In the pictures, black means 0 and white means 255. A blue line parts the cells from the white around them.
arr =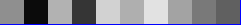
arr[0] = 143
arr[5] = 175
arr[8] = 121
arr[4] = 210

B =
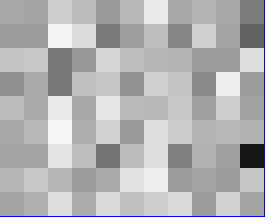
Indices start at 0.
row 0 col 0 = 167
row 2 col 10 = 222
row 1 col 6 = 189
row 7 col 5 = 226
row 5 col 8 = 180
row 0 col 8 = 180
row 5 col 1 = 183
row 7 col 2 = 181
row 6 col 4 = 116
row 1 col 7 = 133
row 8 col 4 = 218
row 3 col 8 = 138
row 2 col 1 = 200
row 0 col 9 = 168
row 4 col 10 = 162
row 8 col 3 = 172
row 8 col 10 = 164
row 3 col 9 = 238
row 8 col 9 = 209
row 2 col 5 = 189
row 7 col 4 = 169
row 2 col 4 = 213
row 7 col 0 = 182
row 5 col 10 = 177
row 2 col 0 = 196
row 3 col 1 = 169
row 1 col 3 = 220
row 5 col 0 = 167
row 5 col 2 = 246
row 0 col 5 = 184
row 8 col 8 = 156

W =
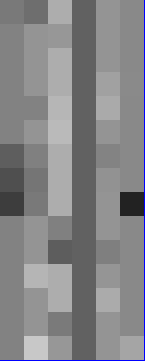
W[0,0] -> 121
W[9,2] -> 128
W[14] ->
[130, 200, 151, 97, 148, 165]
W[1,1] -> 148
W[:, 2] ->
[173, 151, 173, 173, 182, 186, 173, 173, 173, 128, 93, 173, 173, 122, 151]
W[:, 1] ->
[110, 148, 148, 148, 130, 148, 128, 117, 121, 148, 148, 181, 148, 148, 200]
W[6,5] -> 137
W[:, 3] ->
[97, 97, 97, 97, 97, 97, 97, 97, 97, 97, 97, 97, 97, 97, 97]
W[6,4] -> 131
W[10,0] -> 130
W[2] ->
[130, 148, 173, 97, 148, 137]
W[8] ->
[61, 121, 173, 97, 148, 34]
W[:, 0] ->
[121, 130, 130, 130, 130, 130, 94, 79, 61, 130, 130, 130, 130, 130, 130]
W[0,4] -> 148
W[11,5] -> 137
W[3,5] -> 138
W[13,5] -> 137
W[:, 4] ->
[148, 148, 148, 161, 170, 148, 131, 146, 148, 148, 127, 149, 171, 148, 148]
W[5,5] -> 137
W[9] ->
[130, 148, 128, 97, 148, 137]

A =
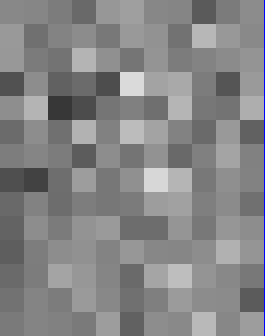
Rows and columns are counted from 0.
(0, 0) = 136
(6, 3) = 92
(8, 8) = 127
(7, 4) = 119
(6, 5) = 116
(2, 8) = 131
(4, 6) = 111
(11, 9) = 136
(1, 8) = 183
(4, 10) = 174
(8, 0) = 105
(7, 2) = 110
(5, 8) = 106
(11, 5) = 106
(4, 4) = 117
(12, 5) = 112
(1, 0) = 153
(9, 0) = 99
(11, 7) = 190
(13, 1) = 132
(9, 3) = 147
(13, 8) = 185
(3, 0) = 81
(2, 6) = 148
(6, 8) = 128
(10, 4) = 131
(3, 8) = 124
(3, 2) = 97
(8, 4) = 119
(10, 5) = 151
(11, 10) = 120
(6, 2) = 124
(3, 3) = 107
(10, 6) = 135
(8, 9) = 139

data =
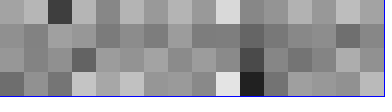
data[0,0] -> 163
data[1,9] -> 126
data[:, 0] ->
[163, 144, 151, 110]
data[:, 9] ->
[217, 126, 138, 228]
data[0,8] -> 153
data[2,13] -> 132
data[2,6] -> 163
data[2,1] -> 131
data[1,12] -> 136
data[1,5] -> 140
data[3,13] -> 152
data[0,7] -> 180
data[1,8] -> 125
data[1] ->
[144, 130, 160, 151, 123, 140, 125, 156, 125, 126, 101, 120, 136, 141, 111, 135]
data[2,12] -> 116
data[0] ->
[163, 182, 62, 181, 135, 180, 153, 180, 153, 217, 135, 148, 178, 152, 189, 163]

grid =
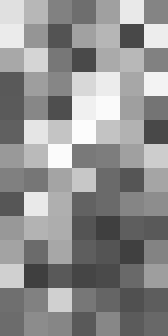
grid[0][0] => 224
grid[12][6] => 93
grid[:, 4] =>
[160, 182, 170, 236, 250, 195, 125, 106, 106, 63, 84, 74, 101, 135]
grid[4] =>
[90, 135, 78, 240, 250, 159, 116]
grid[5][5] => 178
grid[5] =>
[96, 229, 196, 252, 195, 178, 72]
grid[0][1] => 183
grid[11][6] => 158
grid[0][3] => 110
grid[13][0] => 108
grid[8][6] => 141
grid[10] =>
[163, 107, 167, 94, 84, 64, 131]
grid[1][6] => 237
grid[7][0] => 128
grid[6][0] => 153
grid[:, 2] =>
[129, 83, 119, 134, 78, 196, 251, 164, 175, 173, 167, 89, 208, 134]
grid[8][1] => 233
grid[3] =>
[89, 158, 134, 216, 236, 167, 243]
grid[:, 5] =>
[233, 72, 184, 167, 159, 178, 160, 85, 133, 94, 64, 105, 80, 91]
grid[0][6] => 132
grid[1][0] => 235
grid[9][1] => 179

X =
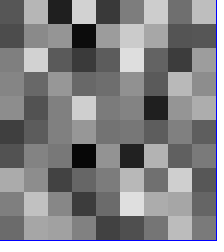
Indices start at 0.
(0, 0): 86
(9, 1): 166
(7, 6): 112
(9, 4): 65
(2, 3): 58
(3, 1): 104
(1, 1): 138
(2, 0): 127
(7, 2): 66
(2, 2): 90
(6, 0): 82
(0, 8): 190
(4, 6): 31
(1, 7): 84
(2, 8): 157
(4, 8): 173
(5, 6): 93
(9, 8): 122
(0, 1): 182
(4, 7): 149
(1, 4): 156
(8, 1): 193
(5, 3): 151
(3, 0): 133
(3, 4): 110
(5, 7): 128
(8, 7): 166
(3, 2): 151
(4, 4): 123

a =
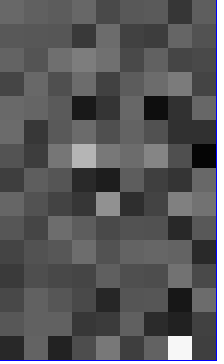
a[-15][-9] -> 104
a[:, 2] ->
[92, 86, 111, 79, 90, 89, 118, 85, 67, 109, 87, 72, 86, 97, 34]
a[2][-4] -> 73
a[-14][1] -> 87
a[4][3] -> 25
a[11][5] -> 79
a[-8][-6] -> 41
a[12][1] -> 97
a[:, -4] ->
[88, 65, 73, 92, 103, 99, 108, 93, 46, 82, 99, 79, 85, 96, 62]
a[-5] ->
[68, 82, 87, 109, 82, 99, 102, 99, 41]
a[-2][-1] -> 65
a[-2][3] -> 55
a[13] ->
[87, 97, 97, 55, 59, 96, 43, 33, 65]
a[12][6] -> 86
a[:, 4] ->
[73, 108, 112, 65, 52, 79, 120, 29, 145, 73, 82, 95, 38, 59, 120]
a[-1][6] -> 98
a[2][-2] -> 69
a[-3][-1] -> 108
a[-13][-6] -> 125
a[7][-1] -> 104
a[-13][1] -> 84
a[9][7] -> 40
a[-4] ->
[58, 78, 72, 69, 95, 79, 77, 114, 73]

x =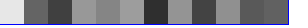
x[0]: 231
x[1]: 100

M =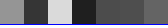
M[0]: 149
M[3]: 31
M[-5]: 218
